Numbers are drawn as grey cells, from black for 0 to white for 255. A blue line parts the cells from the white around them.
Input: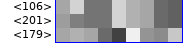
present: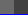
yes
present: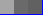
yes
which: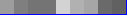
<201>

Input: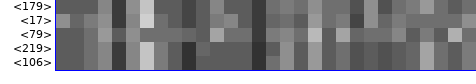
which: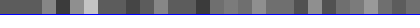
<179>
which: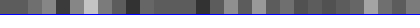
<219>
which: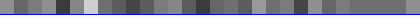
<17>
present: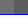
yes

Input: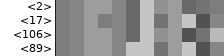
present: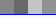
yes
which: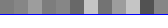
<17>

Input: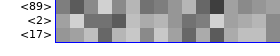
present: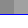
no
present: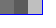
yes
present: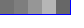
yes
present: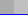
yes
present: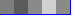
yes
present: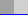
yes

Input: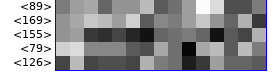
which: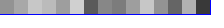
<169>
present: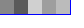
no
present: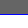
yes

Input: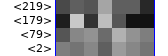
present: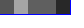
yes
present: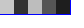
no
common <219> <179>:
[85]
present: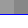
yes
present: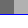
yes
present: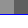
no
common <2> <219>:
[95]

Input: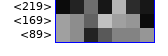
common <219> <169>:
[11]
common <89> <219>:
[35]
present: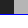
no
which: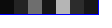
<219>

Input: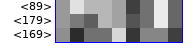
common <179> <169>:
[113]
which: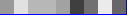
<89>
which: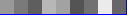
<179>
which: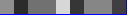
<169>

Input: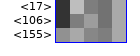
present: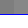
no
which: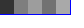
<106>
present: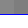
yes
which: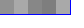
<155>
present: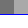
yes

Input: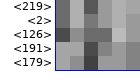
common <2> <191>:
[154]
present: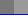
yes
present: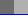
yes
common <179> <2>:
[154]
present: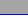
yes
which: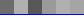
<219>

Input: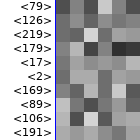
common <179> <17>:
[182]
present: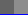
yes
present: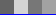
no
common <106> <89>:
[79]

